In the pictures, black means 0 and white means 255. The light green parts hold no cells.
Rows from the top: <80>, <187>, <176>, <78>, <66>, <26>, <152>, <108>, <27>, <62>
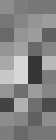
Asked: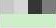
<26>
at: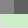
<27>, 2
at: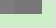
<80>, 2
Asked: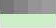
<187>
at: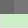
<62>, 2
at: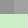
<78>, 1

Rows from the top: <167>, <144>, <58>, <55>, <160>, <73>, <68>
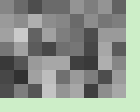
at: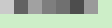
<58>, 2
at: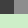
<68>, 7
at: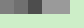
<58>, 5

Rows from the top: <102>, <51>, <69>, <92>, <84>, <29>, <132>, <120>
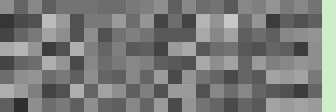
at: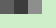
<92>, 21
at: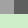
<69>, 17
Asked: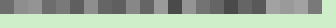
<29>

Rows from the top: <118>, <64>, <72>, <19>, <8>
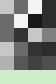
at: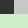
<72>, 2
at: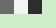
<118>, 2
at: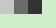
<19>, 1
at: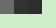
<19>, 2
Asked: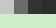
<19>

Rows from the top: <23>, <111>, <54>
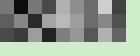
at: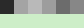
<111>, 3
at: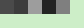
<54>, 1
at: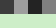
<54>, 2
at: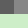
<111>, 1
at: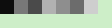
<23>, 2
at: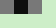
<23>, 1
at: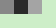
<111>, 2

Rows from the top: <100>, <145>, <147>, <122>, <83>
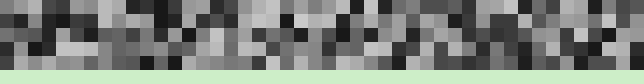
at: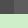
<100>, 32
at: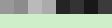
<100>, 6
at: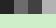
<100>, 38
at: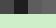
<147>, 6
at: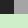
<145>, 13
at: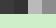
<145>, 6
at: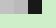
<145>, 19

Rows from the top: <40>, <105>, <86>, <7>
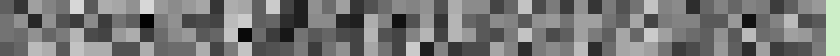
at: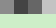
<40>, 35
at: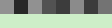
<105>, 2
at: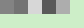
<40>, 4
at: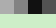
<105>, 27
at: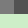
<40>, 44

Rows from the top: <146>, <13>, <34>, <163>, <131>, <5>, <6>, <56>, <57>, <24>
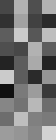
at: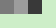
<6>, 2
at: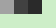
<13>, 2
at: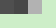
<163>, 1
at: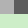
<163>, 3
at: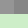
<24>, 2
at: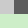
<5>, 1

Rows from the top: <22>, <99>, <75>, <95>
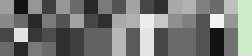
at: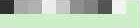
<99>, 8
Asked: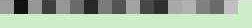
<22>
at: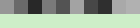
<22>, 5
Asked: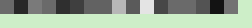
<95>
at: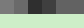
<95>, 3
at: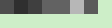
<75>, 4
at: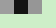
<22>, 1

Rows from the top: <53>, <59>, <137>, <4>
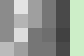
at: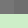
<137>, 3
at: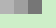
<59>, 2
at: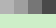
<59>, 2

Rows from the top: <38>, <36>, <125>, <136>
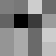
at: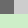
<125>, 3
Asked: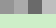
<136>
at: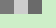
<38>, 2

